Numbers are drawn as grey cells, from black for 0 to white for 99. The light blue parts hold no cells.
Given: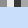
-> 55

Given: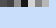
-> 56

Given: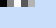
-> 52

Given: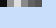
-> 53

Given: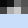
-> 44

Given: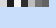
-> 73
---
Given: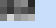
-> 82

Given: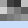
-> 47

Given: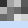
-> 47

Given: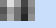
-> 68

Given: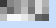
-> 96

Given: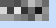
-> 62

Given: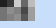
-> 50

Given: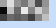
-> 41

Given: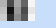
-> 18
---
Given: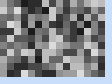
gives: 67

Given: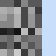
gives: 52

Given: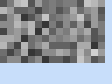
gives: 76

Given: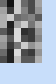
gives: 41

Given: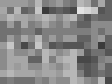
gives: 44

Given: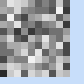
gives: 38

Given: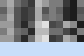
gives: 22

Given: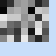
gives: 52
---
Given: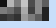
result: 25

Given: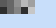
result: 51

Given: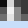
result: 94

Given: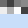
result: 69

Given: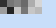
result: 46

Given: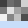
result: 87

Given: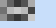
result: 78

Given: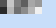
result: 54

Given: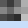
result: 40
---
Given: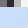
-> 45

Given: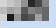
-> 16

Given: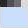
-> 31

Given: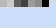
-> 25

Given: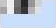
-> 21

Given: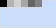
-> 39

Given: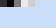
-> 19

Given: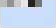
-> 46

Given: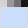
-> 43

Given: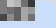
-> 28
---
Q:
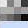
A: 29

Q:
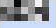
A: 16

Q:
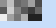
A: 46

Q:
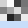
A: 34

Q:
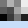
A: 46

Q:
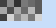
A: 53

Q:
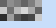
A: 33

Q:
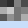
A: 45

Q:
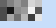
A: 44

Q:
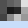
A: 76
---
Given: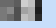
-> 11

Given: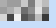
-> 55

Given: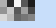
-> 28

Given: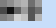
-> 43

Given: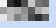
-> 77

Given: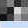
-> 57
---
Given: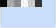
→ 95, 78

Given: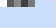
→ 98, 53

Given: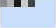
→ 79, 69

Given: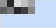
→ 84, 74

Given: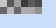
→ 77, 71

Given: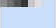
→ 87, 77
